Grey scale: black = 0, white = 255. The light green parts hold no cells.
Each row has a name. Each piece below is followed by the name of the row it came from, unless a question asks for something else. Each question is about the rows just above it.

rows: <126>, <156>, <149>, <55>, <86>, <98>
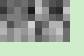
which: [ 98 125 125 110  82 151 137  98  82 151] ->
<149>
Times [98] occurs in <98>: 1
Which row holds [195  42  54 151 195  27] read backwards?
<156>
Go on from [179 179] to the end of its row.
[82]

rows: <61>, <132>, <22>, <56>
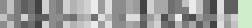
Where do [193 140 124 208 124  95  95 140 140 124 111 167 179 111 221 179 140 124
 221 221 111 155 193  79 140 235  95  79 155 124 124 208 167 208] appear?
<22>
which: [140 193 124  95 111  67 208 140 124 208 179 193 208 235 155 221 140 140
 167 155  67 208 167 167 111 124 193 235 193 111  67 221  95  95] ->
<61>

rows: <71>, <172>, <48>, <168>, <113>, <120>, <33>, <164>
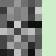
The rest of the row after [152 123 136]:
[ 58 203]
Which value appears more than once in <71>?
[111]

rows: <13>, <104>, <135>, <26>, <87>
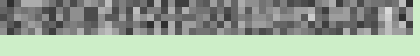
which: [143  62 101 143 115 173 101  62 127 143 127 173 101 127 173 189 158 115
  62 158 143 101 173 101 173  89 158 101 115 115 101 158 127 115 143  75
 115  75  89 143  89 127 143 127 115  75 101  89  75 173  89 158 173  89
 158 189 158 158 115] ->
<87>
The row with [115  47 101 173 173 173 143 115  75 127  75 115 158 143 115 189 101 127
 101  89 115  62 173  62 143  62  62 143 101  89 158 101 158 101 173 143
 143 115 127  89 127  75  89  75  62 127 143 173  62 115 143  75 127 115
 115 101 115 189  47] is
<13>
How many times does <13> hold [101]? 7

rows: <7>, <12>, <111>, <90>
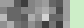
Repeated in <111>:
[103]
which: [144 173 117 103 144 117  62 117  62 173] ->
<90>
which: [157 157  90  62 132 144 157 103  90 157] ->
<7>

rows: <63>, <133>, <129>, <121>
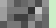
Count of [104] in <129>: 3
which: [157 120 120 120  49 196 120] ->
<133>
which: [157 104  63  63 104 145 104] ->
<129>
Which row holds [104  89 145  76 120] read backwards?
<121>
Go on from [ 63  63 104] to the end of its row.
[145 104]

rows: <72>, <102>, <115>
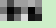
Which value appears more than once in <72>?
[159]
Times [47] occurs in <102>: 1

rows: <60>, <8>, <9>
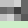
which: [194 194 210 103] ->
<60>
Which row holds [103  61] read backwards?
<8>
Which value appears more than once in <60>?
[194]
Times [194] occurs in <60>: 2
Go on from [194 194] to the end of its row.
[210 103]

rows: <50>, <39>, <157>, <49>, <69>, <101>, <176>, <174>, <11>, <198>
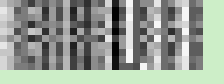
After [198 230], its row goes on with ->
[109 124]
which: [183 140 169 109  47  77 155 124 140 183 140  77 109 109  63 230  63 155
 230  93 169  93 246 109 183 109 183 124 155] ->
<101>
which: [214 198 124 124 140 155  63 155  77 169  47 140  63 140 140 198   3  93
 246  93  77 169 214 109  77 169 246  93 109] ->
<157>
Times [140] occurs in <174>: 1
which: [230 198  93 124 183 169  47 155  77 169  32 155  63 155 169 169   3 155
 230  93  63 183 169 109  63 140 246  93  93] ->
<176>

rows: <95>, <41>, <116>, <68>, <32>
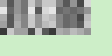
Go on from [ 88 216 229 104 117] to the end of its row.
[104 117 148]
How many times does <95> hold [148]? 3
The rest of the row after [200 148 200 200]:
[133  88 148  73 216]

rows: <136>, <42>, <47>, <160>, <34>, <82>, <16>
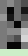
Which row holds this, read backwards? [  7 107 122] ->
<160>
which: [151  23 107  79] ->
<47>

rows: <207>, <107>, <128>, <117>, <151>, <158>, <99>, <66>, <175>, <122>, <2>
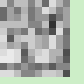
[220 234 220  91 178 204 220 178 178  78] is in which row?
<66>
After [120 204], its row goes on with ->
[107 134  78 220 107]
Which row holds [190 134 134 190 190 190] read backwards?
<117>
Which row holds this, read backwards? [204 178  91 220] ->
<66>
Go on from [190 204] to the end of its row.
[204 178 162 220 162 120]
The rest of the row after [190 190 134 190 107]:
[220 178 134]

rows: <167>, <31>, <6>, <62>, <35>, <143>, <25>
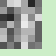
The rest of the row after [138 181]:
[181  97]
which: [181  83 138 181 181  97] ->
<35>

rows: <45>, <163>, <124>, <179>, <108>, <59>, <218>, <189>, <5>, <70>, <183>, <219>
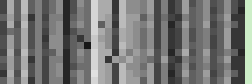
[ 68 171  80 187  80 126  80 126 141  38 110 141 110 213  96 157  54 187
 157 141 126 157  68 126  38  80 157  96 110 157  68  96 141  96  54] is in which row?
<179>
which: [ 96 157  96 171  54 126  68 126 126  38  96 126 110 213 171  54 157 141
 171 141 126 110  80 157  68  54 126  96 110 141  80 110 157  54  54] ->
<5>
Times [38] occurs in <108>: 1
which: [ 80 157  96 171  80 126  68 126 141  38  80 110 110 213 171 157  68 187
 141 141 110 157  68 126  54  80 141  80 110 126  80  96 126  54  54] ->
<70>
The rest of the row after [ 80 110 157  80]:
[ 96 126  96  38]
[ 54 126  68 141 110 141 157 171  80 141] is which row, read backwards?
<108>

